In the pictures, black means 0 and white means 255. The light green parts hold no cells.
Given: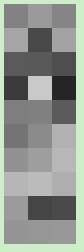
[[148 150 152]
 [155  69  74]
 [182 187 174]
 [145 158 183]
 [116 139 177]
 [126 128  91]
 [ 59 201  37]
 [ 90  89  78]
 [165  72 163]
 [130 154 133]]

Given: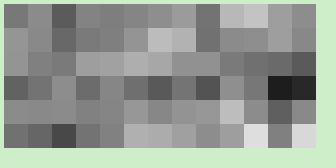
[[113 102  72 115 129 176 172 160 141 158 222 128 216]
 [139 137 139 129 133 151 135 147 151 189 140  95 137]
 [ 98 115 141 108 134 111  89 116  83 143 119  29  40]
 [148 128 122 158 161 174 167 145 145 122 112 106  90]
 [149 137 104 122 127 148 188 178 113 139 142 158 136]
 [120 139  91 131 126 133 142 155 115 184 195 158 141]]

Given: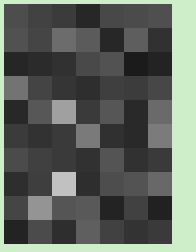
[[ 35  75  46  95  65  51  58]
 [ 69 148  85  89  35  65  33]
 [ 46  62 193  46  77  83 104]
 [ 75  64  58  49  84  49  58]
 [ 59  50  58 122  48  41 123]
 [ 40  87 160  58  86  41 106]
 [115  68  53  46  63  60  71]
 [ 38  43  49  73  82  27  35]
 [ 81  69 108  91  39  94  49]
 [ 77  66  59  39  72  75  79]]

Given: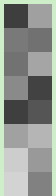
[[211 129]
 [205 153]
 [161 181]
 [ 63  85]
 [138  66]
 [114 165]
 [121 113]
 [ 62 160]]

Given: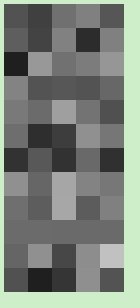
[[ 81  31  53 143  83]
 [101 144  71 141 193]
 [107 107 106 106 106]
 [111  93 167  92 128]
 [144 102 166 131 119]
 [ 50  88  50 105  48]
 [110  46  61 144 118]
 [121 107 159 115  80]
 [131  83  87  83 103]
 [ 31 152 113 124 150]
 [ 94  67 129  44 128]
 [ 82  64 112 128  86]]

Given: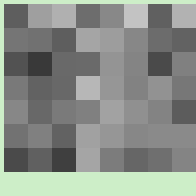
[[ 74  96  63 165 124 102 111 132]
 [114 128  98 161 150 135 138 138]
 [135 104 122 128 162 144 131  92]
 [121  98 104 183 150 130 146 119]
 [ 82  57 105 106 148 132  74 128]
 [117 113  94 165 157 135 108  98]
 [ 94 159 176 109 136 195  96 178]]

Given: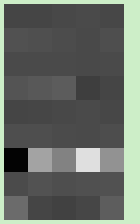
[[107  69  65  70  93]
 [ 75  82  78  80  81]
 [  3 163 130 223 146]
 [ 78  78  75  74  77]
 [ 69  70  72  74  71]
 [ 84  88  92  62  69]
 [ 74  74  74  73  74]
 [ 81  79  76  73  78]
 [ 69  69  72  74  71]]

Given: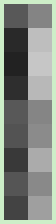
[[ 67 159]
 [ 85 137]
 [ 57 171]
 [ 83 139]
 [ 88 133]
 [ 46 184]
 [ 34 198]
 [ 41 190]
 [ 88 132]]

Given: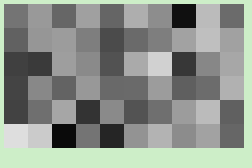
[[222 203  10 116  37 147 179 140 162 102]
 [ 66 111 166  51 138  83 111 156 187  96]
 [ 68 136  99 152 105 106 156  95 108 177]
 [ 64  58 158 138  82 170 209  55 135 167]
 [ 97 150 156 126  75 106 126 162 191 161]
 [116 153 102 160 101 174 141  16 187 107]]
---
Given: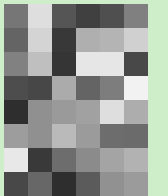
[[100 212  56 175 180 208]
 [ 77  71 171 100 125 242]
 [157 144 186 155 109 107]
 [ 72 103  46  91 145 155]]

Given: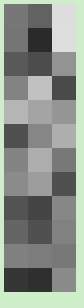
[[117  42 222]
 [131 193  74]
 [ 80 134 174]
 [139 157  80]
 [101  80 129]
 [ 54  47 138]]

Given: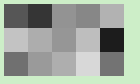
[[195 173 150 190  28]]

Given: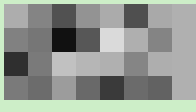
[[129 118  17  87 218 175 132 176]
 [122 108 156 105  58 107  98 176]]

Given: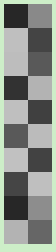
[[191  68]
 [ 50 179]
 [ 89 187]
 [ 69 191]
 [179 102]]

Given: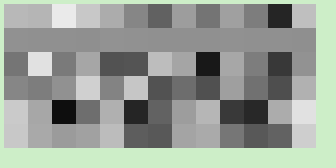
[[145 144 144 143 146 145 144 144 144 145 144 144 143]
 [134 125 145 208 131 198  82 109  80 159 113  78 177]
 [200 169 155 161 188  93  88 164 170 118  88  98 206]]

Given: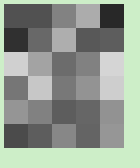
[[ 48 104 174  88  93]
 [118 199 120 147 206]
 [ 75  93 135 100 150]]

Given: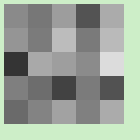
[[149 123 188 122 186]
 [127 109  66 123  82]]
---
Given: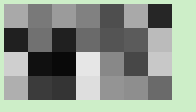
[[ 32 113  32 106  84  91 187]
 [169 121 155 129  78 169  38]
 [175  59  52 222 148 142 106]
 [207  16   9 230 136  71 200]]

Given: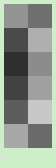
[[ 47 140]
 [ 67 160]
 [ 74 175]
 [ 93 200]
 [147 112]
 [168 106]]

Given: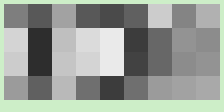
[[126  88 162  88  74  96 204 132 177]
 [155  96 185 111  60 111 155 162 169]
 [204  45 197 212 234  66 103 140 147]
 [212  45 191 219 234  60 103 147 140]]

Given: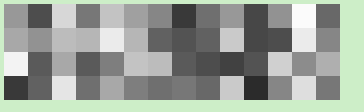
[[ 57  97 229 111 168 126 111 119 104 202  43 134 222 119]
 [152  77 215 119 195 160 134  57 111 152  71 146 251 104]
 [168 146 188 182 235 182  97  83  97 202  71  77 235 134]
 [243  90 168  90 126 195 188  90  77  65  83 208 140 175]]

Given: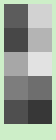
[[ 71 180]
 [ 79  55]
 [ 92 210]
 [125 110]
 [167 226]]

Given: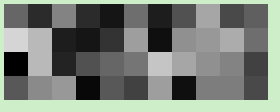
[[  0 185  35  81 102 117 197 166 144 131  65]
 [ 88 138 152   8  88  65 158  15 125 125  73]
 [102  43 131  43  21 110  29  81 166  73  95]
 [213 185  29  21  51 158  15 144 152 172 110]]
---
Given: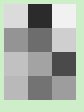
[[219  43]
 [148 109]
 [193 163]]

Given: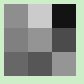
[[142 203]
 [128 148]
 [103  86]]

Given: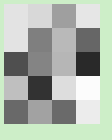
[[227 216]
 [227 127]
 [ 79 132]]

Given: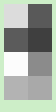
[[220  89]
 [ 91  63]
 [252 139]]

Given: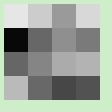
[[230 204]
 [  8 103]
 [102 133]]

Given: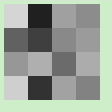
[[213  32]
 [ 97  63]
 [151 175]]

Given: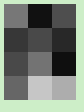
[[119  17]
 [ 55  73]
 [ 73 115]]

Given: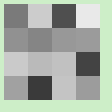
[[122 204]
 [145 133]
 [202 186]]

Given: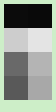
[[ 11   9]
 [205 228]
 [105 180]]
